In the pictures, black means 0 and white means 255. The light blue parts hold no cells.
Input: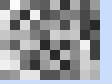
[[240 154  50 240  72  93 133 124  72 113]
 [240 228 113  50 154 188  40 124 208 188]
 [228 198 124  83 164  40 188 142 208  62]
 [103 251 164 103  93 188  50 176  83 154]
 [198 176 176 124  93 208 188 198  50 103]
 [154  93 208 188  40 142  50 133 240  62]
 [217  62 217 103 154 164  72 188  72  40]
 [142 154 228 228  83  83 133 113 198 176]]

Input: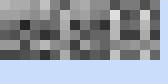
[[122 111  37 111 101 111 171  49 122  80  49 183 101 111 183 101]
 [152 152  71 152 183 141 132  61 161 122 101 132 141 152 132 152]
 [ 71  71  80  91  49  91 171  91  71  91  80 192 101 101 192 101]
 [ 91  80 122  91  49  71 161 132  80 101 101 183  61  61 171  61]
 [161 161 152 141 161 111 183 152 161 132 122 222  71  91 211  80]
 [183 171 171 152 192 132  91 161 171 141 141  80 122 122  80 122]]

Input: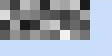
[[ 50 165  26  50 177 199  81 103  72]
 [ 92 145 114 154 125 103 241 145 114]
 [219 114 136 125  92  81  61  92 165]
 [136  61 188 154  38 177 165 199  26]]

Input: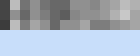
[[ 69 144 104 144 125 104  93 135 144 144 154 177 200 165]
 [ 69 188 115 144 115 104 104 144 144 135 154 165 188 177]
 [ 60 188 125 165 144 104 144 144 165 125 125 144 154 165]]

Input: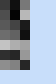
[[109  98  16]
 [ 89  68  27]
 [142 130  38]
 [ 59  16 120]
 [ 47  38 152]
 [195 174 163]
 [ 78   4 184]]

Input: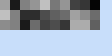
[[140 129  26 108  65  77  54 172 172  96]
 [192 129  45  45  77  96 108 161 140 108]
 [161  26 129 149 192 120 149  65  54   5]]

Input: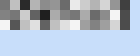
[[119 192  42 180 140 149 107 234 204 180 213 149  64]
 [244  86 192 224  98 192 224 244 159 130 159 213  76]
 [130 119 204  98  31 171 130 119 171 107 140 244  76]]
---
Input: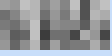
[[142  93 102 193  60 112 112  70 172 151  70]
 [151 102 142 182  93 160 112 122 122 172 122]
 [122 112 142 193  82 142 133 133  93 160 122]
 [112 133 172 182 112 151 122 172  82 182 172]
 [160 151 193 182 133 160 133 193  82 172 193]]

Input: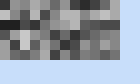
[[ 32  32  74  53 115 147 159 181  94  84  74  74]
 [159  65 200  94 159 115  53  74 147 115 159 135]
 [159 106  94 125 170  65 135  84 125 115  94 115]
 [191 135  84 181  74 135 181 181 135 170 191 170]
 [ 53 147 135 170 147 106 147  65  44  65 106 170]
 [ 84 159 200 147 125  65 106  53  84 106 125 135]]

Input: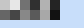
[[102  70 136  90 168  18]
 [198 231 114  48 178  36]]

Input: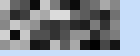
[[209  11 200  80  80  50  80 146 146  40 102 124]
 [146  40  61 188 169 219 219 113  92  61  29 113]
 [200 102  80  11 200 124  40  11  92 113 169 135]
 [146 179 169  20  29 188  92 169  20   1  71  20]
 [135 200 169 146  61  50  71  40  29 124  50 135]]

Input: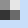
[[ 52 106]
 [143 230]]

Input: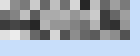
[[ 59  70  59  38 180 150 150 131 112 180  59  48 150]
 [112 131 191  91 171 171 180 150 171 203  59 103 159]
 [224 141 122 203 103 191 112 214  38 191 103 159 122]
 [224 236 191 103  70 214  82 141 103  91 159 141  82]]
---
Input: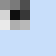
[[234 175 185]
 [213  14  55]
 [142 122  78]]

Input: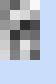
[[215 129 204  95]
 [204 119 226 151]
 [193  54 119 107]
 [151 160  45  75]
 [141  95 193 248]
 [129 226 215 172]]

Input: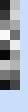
[[248 110]
 [200 179]
 [139 169]
 [120 100]
 [ 89 236]
 [ 58 212]
 [ 26 190]
 [ 17  68]
 [  7 149]]

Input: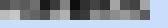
[[188 198 111 100  79 153 177  48  58 141 122 141 153 131  91]
 [ 79 100  91 111  25  58 131  14  48  67  48 165  79  67 165]]

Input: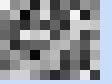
[[243 140 168  29 198  49 129  68 150 129]
 [177 208 208 150 100  40  79 140 232  58]
 [159  40  88 100 100 177 186 129  88 198]
 [140 186   8 120 220  68  79 243  29 150]
 [120 159 120   8 168 186  68 129  58 168]
 [111  79  49 111  58 100  40 208 208 198]
 [100  79 232 198 220  68 159 208  58 120]
 [ 88 140 186 177 159 177  49 111  40 208]]

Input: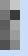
[[147 199]
 [115  58]
 [103 156]
 [ 92 168]
 [ 80 135]]
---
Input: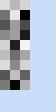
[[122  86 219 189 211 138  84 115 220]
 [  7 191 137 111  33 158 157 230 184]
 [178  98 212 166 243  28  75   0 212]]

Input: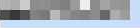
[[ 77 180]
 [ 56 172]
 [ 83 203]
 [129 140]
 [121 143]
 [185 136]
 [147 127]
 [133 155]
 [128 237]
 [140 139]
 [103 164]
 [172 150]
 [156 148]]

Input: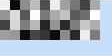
[[158  67 149 239]
 [153 215 218  11]
 [ 14 126  87 142]
 [ 69 184 251 188]
 [ 53  38 122  78]
 [ 12 149 171 237]
 [139  42 194 160]
 [ 41 126  91 119]
 [237 200 110  67]
 [123 174 252 170]]

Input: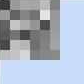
[[188  72  90  99 155  61]
 [195 189 116 197  99 154]
 [214 182  74 172 132 168]
 [127 112 114 149 115 165]
 [134 131 125  78 227 187]
 [137 163 158 153 151 129]]

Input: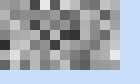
[[101 179  46 131 156 180 158]
 [193 222 188 169 199 131 148]
 [118 164 197 172 152 141 168]
 [184 183 125 183  71 138  71]
 [126 140 145  72 163 134 232]
 [149 196  62 186 123 152  91]
 [190 150 176  60 148  97 212]
 [112 124 155  51  96 117 187]
 [ 95 104 142 181 177 189 126]
 [151 166 121 138 141 171 115]
 [154 174 175 107 192  97 194]
 [160 233 198 188 162 155 179]]

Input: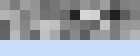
[[101  98 179 156]
 [184 169 170 125]
 [139 134 126 158]
 [104 169 149 147]
 [192 196 114 107]
 [167 190 117 118]
 [105 138 105 133]
 [136 128  35 119]
 [ 94 115 215 149]
 [155 103 210 132]
 [157 194  85 158]
 [124 121  32  95]
 [160 151  92 127]
 [179 154 125 133]]
